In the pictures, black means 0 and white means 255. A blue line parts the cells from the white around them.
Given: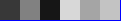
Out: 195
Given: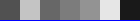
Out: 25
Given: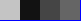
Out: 101
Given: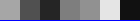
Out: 17
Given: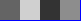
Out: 141
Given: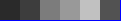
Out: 82
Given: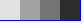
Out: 45
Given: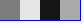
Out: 170
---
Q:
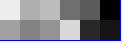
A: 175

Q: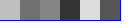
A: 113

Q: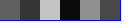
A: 53

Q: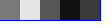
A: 229

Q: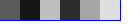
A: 22

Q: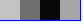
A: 111

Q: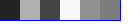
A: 176

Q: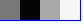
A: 5

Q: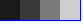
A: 57

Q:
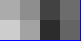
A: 142
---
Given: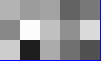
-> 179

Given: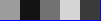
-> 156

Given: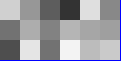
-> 208

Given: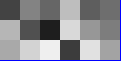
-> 67

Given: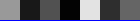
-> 153

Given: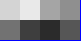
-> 212
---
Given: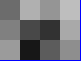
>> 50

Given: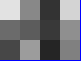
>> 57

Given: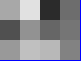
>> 102

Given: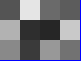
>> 38

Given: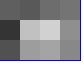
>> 209

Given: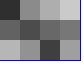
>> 104

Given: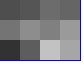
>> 128
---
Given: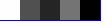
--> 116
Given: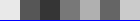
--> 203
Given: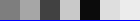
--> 222
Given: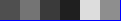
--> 142
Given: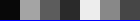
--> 164
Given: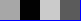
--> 167
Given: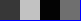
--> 111
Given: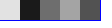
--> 164
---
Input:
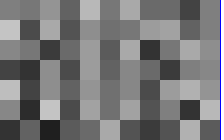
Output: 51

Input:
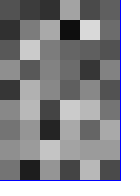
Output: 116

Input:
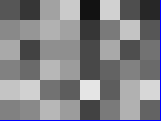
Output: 129

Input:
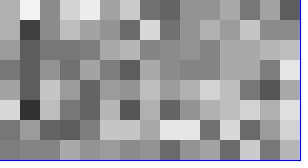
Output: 125

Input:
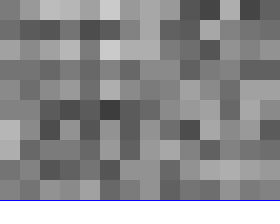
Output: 130

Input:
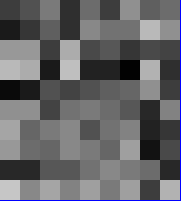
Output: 198
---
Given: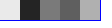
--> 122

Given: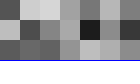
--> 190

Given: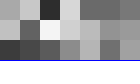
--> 181

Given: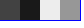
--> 25

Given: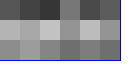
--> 111

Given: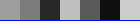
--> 90

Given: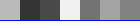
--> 115

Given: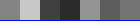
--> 148

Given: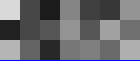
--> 126
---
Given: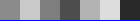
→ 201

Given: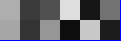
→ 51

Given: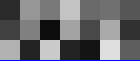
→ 35

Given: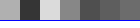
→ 53

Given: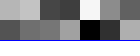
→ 111

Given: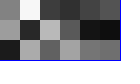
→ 171

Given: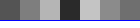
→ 126

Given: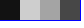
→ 206

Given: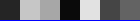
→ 198

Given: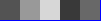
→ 153
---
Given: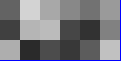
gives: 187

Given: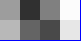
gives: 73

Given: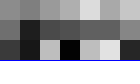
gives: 74

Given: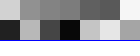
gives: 69

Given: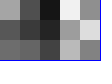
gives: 36

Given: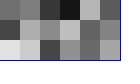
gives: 139

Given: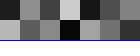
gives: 137
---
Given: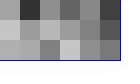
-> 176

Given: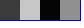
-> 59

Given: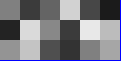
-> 148

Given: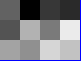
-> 163

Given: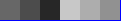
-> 103

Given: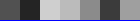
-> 81
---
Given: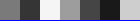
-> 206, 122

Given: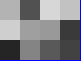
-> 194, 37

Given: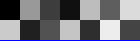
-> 219, 203

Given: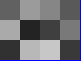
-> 89, 49

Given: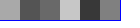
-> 128, 169

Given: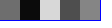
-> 133, 110

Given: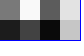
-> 227, 28

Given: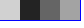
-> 163, 209

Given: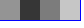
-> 198, 148

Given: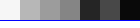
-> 9, 246
